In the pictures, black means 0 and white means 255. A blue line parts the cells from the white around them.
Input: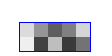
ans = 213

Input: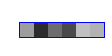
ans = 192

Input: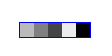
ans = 2

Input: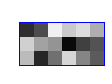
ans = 221

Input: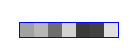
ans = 58

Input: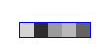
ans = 99

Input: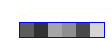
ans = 73

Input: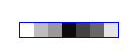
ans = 66

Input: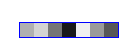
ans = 240
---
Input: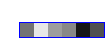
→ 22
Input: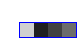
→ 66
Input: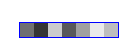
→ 234
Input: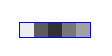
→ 119
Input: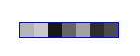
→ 45
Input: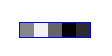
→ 3
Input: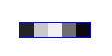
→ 110
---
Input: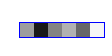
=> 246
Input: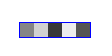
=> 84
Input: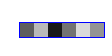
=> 148
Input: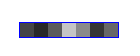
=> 103
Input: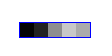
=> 171
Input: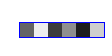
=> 206
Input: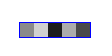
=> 73
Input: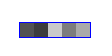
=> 170
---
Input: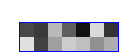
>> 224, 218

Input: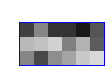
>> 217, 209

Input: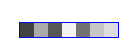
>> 242, 221

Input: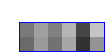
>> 197, 181

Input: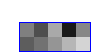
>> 212, 182

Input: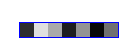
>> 223, 170

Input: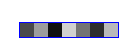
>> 208, 186

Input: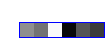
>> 250, 143

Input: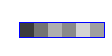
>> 211, 175

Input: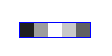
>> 253, 201
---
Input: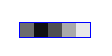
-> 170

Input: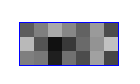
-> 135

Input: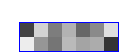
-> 178

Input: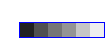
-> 148

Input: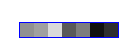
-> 89

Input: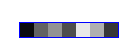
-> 77

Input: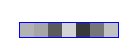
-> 212

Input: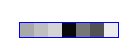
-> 9

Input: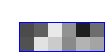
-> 146

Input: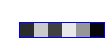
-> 232
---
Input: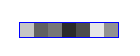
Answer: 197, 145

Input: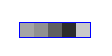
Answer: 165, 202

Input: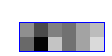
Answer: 143, 218

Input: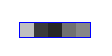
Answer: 192, 135

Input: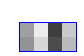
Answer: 159, 186

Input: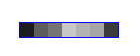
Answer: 29, 59

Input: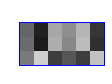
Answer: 102, 194

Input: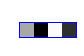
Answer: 168, 48

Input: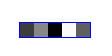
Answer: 61, 95
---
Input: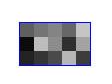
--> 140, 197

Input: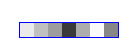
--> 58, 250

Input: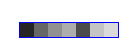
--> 173, 218

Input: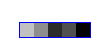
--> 43, 193

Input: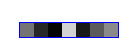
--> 210, 210

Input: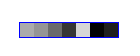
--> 53, 214

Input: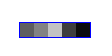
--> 195, 195

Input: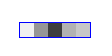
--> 61, 240

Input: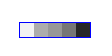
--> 151, 242
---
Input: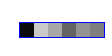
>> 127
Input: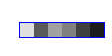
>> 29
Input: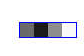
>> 248
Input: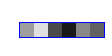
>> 98
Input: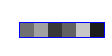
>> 28
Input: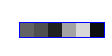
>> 14
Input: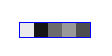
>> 78
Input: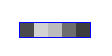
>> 61
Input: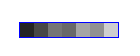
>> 207
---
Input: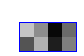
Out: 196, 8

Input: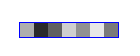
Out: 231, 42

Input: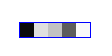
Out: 249, 11

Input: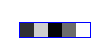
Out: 253, 5

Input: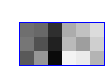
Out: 243, 10

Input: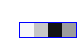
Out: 247, 18

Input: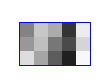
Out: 248, 32

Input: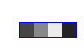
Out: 235, 35

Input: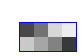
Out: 237, 57

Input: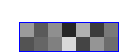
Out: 217, 38
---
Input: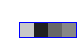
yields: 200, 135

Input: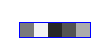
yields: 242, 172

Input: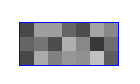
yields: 192, 176

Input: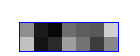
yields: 207, 193

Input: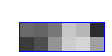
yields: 213, 205

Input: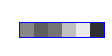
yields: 234, 192

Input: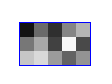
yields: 247, 217

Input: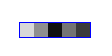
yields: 216, 143

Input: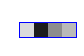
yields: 219, 185
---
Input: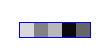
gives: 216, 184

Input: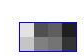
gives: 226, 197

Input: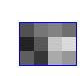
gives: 218, 198

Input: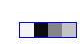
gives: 244, 195

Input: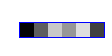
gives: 222, 200

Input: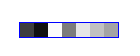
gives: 251, 230

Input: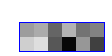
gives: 222, 207

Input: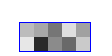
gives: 231, 223
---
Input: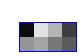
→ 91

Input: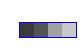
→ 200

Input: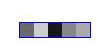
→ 170

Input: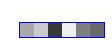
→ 106

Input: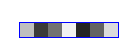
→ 220

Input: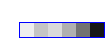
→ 23
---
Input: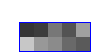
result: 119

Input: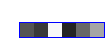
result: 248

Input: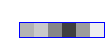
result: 135

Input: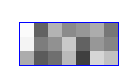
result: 179

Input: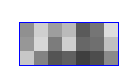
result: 158

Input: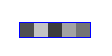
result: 60
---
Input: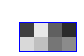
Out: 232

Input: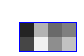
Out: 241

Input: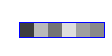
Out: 221

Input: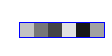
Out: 225

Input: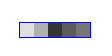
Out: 223

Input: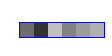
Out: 192

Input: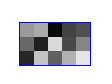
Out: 230

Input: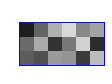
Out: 217

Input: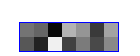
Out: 240

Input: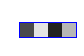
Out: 227
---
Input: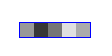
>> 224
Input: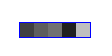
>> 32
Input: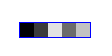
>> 108
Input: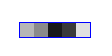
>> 57
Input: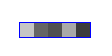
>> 169
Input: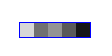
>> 90
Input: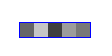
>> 156
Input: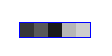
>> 182
